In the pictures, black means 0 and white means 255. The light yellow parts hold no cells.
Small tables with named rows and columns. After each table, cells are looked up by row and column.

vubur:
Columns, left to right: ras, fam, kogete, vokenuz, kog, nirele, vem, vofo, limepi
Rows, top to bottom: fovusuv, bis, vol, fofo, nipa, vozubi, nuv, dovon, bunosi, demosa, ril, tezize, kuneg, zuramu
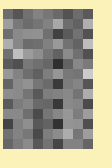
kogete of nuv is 110
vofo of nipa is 112
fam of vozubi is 80
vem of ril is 151
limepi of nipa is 81
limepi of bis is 175
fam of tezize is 128
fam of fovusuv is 86
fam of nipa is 191
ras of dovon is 100
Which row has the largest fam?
nipa

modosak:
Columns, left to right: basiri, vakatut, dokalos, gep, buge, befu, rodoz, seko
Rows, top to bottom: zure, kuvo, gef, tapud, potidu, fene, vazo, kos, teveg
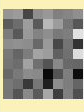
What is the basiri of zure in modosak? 149
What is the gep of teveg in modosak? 90
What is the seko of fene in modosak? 102
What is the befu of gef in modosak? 121
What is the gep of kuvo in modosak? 90
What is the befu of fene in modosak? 137
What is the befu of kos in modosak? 141
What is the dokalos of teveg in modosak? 137
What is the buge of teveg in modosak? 167
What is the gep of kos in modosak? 119
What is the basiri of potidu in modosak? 120
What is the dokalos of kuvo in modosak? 157
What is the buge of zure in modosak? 152
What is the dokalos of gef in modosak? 153
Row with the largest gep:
potidu

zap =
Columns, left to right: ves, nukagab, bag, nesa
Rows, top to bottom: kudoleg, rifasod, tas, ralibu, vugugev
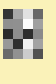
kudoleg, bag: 225
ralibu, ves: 152
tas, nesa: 138
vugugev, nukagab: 145
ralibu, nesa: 162
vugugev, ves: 106
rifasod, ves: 143
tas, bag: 46
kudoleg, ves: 53
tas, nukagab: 142
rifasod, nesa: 160
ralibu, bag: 240

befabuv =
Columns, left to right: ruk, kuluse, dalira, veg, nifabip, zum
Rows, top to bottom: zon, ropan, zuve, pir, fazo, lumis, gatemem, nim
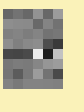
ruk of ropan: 142
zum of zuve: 119
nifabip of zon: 104
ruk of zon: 103
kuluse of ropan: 139
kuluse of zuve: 132
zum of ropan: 114
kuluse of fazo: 69
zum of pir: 58
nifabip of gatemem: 115
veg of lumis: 134
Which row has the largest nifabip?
lumis

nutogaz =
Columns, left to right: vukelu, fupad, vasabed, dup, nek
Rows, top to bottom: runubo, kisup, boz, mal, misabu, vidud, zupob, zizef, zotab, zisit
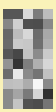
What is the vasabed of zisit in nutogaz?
81
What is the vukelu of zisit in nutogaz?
138
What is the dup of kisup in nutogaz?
77
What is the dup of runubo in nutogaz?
124
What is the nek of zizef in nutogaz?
137
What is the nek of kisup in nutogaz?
137
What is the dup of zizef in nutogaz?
246
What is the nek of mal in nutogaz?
174
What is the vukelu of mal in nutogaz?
106
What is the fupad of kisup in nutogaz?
207
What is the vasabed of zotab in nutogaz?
122
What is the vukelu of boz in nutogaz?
104
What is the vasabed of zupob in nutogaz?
138
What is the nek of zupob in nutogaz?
193
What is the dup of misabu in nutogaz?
139
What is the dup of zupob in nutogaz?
116
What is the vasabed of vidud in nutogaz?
126
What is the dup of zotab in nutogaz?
214

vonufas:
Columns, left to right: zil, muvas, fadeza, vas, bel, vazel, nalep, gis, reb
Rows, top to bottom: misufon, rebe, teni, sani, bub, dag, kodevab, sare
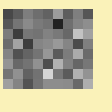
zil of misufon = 72
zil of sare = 159
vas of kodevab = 114
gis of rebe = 132
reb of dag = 119
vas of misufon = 110
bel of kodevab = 213
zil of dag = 148
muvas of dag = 104
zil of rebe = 86
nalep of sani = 133

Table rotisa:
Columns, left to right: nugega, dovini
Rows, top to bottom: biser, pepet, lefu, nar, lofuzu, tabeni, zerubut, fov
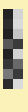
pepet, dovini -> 219
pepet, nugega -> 45
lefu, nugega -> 33
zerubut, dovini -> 58
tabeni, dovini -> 105
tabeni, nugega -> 54
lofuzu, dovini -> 210
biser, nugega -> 35
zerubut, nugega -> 120
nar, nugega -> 87
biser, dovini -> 212
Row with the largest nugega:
zerubut

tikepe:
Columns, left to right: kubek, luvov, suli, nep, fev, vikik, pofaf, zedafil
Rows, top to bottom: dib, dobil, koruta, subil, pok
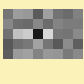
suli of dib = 152
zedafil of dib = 129
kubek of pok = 93
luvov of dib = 157
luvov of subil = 112
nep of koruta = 25
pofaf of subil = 140
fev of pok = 152
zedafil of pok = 137
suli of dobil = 106
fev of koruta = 215
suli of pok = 161
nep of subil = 162
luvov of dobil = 110
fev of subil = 117
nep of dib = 91

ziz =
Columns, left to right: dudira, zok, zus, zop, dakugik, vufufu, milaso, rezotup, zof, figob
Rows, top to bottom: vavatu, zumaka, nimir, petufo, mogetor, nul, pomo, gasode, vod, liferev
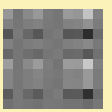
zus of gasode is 126
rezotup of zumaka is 132
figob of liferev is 119
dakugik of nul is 125
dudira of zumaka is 129
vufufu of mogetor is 122
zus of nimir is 104
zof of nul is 200
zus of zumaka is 125
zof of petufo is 137
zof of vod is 48
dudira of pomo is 134
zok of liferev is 120

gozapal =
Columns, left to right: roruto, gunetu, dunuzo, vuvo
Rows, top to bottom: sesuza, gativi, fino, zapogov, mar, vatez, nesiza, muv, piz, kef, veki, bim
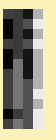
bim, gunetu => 117
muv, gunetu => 117
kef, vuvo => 177
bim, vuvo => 235
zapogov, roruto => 64
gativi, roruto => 6
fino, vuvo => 177
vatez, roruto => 6
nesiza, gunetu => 117
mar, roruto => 6
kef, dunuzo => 80
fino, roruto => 6
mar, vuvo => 177
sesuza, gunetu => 58
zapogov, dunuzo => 80
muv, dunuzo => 80
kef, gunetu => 117
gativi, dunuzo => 80
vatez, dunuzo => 21
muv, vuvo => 177

